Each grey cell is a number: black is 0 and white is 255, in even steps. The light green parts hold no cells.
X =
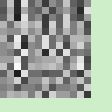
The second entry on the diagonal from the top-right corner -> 43
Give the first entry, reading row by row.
97
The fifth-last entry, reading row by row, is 157
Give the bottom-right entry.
59
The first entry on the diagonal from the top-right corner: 141
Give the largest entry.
251
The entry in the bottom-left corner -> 141
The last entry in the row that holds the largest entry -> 84
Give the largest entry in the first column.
194
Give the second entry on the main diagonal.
169
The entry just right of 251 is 84
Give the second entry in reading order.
194
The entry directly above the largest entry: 224
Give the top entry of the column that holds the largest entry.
43
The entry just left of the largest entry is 97
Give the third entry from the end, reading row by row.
127

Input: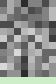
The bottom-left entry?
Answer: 103
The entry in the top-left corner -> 91
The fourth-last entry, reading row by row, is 158
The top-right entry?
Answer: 145
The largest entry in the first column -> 216
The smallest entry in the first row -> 44
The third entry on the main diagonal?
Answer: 103
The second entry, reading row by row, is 171
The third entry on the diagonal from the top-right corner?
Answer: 117
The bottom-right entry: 145
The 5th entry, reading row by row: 130
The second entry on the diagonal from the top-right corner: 130

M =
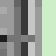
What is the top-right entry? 142
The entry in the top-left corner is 155
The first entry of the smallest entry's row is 29
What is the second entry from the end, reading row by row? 198
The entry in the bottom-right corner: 155
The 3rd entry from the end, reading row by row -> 57
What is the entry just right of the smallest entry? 116
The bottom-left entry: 116
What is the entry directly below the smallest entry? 128
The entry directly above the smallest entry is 170

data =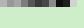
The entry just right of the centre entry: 72
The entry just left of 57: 86
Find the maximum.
210

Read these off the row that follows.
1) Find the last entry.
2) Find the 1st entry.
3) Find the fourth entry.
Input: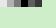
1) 55
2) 232
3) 0

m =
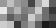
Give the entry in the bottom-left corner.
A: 205
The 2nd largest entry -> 217
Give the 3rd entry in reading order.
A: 153
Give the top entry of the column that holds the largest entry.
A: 153
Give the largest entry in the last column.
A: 94
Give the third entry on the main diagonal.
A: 126
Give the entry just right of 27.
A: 42
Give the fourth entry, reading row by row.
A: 139
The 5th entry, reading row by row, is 69
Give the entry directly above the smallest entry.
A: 110

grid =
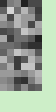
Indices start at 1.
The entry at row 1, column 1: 48
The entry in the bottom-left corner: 154
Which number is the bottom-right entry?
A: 99
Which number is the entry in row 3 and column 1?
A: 169
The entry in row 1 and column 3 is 138
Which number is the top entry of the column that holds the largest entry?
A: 124
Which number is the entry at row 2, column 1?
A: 99
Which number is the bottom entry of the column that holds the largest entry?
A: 138
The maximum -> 212
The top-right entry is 73
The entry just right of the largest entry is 111
